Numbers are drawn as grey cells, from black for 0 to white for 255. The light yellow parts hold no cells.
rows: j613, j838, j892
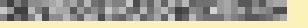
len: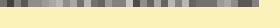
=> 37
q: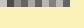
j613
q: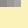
j613
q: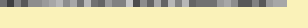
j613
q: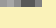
j613
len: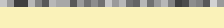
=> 32

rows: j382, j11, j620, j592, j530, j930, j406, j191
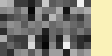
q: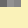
j592
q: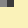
j620
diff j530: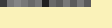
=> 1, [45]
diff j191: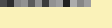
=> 8, [158]
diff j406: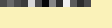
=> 6, [59]
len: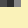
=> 3
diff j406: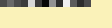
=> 8, [134]

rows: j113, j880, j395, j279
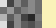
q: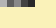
j395
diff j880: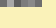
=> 2, [152]
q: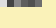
j279
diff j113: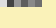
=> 3, [137]
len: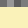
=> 4
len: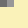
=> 2

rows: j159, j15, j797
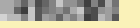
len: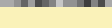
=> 16
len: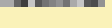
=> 15
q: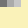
j15
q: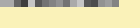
j15
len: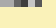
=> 6

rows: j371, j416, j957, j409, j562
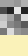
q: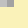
j957
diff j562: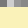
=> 2, [218]
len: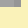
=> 3
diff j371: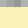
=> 1, [162]

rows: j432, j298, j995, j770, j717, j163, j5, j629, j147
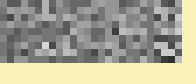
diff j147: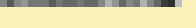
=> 3, [149]
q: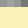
j298
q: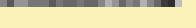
j147
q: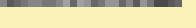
j163
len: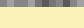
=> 12
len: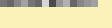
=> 14

